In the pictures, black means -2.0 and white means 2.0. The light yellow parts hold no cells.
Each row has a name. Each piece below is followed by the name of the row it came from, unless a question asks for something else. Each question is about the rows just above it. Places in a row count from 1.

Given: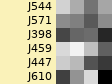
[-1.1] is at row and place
J447, 4
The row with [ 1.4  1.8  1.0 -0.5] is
J459

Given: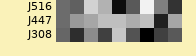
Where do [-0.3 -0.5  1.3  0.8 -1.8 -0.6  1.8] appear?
J516
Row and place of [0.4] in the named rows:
J447, 2
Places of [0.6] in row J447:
3 9
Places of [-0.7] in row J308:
6
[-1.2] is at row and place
J516, 9

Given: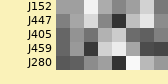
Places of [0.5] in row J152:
1 2 6
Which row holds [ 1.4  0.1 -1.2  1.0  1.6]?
J447
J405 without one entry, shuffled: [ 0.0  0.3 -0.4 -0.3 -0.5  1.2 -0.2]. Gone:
[0.8]
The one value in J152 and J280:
[0.5]

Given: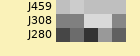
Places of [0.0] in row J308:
1 2
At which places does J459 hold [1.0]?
1 3 4 5

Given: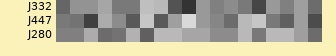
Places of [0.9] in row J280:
8 9 14 16 17
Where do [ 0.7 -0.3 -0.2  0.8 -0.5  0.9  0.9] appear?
J280
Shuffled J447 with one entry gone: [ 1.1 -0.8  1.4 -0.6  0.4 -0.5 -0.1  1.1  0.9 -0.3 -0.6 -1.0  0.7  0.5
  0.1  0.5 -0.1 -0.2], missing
[0.2]
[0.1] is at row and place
J447, 12
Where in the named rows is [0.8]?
J280, 6

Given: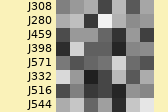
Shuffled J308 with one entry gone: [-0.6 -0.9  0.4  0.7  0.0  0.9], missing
[0.6]
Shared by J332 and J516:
[-0.9]
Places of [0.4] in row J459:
2 3 6

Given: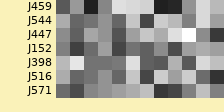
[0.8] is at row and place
J398, 9
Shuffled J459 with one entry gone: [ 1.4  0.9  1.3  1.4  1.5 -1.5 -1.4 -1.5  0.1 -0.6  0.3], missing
[0.4]
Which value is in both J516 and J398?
[-0.2]
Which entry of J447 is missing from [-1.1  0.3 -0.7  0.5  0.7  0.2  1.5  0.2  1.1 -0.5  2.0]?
[0.6]
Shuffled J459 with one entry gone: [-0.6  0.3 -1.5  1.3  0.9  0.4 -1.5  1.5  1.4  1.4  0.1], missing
[-1.4]

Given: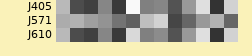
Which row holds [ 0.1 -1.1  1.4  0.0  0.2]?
J610
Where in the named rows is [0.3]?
J571, 4

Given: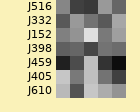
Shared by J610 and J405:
[1.1]
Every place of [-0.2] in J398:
4
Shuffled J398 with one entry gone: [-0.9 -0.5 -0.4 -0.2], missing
[-0.3]
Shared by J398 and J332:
[-0.2]
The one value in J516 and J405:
[-1.0]

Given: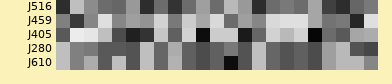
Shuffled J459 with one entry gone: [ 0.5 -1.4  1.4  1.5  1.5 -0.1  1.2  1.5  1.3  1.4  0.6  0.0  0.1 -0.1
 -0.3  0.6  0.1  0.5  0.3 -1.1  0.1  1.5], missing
[-0.2]
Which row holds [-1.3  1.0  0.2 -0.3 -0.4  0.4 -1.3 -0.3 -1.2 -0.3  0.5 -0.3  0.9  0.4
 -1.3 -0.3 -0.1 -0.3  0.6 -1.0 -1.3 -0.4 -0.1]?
J516
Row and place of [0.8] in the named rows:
J610, 9
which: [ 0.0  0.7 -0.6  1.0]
J610
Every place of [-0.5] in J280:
10 12 18
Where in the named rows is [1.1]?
J405, 8

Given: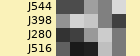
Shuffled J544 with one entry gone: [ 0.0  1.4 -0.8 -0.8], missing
[0.5]
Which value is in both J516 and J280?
[-0.1]
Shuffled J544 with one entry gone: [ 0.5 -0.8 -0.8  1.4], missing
[0.0]
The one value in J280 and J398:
[-1.0]
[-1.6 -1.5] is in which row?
J516
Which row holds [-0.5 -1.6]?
J516
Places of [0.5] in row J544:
3

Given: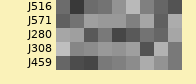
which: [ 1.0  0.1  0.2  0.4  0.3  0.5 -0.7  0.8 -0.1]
J308
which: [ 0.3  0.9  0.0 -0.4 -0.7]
J516

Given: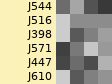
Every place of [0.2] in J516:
2 3 4
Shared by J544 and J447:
[-0.3]

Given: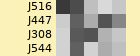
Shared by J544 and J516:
[1.0]
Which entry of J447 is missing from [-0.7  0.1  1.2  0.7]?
[-0.5]
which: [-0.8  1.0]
J516
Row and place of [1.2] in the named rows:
J447, 1
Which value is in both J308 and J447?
[-0.7]
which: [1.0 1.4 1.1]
J516
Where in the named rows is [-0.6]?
J308, 2

